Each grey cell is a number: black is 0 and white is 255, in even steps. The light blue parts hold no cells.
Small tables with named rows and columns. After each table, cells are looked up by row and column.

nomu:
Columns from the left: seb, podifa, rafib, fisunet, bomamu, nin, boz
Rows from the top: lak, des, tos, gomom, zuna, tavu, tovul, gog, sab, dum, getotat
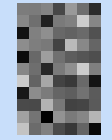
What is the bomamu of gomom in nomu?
186
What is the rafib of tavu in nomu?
39
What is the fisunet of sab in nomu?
120
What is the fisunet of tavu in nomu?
122
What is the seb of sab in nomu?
74
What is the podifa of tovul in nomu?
99
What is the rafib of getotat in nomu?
129
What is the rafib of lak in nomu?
132
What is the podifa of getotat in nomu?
107
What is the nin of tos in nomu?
106
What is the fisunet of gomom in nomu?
66
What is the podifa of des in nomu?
111

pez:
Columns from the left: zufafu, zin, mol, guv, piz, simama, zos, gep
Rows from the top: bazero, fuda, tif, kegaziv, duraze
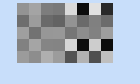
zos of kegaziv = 205
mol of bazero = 125
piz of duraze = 83
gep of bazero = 41
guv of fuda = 99
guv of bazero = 121
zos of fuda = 128
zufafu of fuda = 110
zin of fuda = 156
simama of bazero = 12
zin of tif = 114
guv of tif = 152
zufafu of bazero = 147
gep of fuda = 107
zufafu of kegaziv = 129

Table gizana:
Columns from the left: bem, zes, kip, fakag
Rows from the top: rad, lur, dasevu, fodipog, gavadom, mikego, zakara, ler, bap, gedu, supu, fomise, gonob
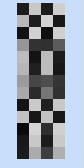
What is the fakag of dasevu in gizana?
207
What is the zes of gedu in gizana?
23
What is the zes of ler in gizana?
43
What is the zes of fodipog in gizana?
50
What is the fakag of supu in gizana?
208
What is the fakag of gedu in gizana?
24
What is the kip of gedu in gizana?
194
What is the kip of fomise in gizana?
28
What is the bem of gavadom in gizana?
188
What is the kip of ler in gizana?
118
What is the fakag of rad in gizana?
206
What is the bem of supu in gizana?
11
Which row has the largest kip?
lur

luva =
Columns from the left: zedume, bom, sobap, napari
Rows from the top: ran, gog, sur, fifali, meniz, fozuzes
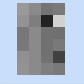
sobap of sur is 113
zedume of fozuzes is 147
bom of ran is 138
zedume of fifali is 121
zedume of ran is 153
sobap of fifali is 113
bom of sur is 138
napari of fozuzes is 121
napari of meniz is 65
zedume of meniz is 144
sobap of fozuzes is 127
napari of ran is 121

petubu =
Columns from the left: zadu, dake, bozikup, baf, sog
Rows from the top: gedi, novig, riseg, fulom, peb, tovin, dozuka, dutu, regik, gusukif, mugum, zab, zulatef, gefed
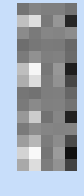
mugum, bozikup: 133
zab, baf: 140
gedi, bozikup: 127
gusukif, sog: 33
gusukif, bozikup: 114
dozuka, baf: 146
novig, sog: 38
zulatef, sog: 16
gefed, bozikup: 125
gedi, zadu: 115
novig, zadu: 192
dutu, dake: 114
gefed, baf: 146
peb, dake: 145
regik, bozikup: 128
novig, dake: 223
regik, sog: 115
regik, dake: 138
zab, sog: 74

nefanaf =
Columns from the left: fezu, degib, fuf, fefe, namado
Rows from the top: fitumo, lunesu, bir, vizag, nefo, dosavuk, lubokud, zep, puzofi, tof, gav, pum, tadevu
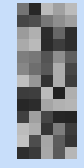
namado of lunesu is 159
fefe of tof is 38
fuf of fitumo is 187
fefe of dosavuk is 173
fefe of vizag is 61
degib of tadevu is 58
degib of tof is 160
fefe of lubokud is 173
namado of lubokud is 61
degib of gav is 173
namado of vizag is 45

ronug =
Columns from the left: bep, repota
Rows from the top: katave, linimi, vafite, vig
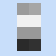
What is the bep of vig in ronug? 42
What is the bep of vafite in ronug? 153
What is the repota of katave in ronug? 166
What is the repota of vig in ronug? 49
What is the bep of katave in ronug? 155
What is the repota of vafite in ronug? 153
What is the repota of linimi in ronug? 241
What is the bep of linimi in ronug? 241

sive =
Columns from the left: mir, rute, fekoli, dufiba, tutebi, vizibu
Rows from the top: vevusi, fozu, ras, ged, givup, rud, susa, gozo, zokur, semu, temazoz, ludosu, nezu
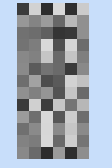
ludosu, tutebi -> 206
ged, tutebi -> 214
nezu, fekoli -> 44
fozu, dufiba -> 103
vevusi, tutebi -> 47
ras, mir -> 113
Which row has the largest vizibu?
vevusi

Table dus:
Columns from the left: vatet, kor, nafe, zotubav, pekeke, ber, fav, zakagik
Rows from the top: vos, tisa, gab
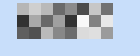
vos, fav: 199
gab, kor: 81
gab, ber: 219
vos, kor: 207
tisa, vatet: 50
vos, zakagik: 114
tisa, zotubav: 160
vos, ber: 75
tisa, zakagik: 232
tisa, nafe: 104
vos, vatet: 182
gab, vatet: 95
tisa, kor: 169
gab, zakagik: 155

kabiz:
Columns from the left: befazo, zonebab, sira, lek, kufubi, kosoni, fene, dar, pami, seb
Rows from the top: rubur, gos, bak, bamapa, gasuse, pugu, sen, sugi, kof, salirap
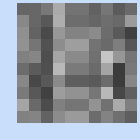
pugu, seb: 121
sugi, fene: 118
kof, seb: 127
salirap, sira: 98
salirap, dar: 131
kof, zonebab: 105
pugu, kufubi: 122
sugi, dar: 184
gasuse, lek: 165
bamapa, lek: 141
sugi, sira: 65
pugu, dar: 165
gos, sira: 88
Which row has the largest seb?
gos

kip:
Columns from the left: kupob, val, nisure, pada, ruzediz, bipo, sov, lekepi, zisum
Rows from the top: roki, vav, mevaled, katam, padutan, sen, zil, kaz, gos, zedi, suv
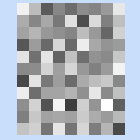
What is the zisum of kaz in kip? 192
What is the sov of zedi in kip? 172
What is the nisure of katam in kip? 105
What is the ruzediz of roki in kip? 109
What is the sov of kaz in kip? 231
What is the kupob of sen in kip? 137
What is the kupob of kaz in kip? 237
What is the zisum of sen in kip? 242
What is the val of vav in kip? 134
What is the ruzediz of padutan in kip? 193
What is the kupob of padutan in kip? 227
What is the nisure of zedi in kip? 162
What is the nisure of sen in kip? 211
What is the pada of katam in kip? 215
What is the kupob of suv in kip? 195
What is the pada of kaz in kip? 164

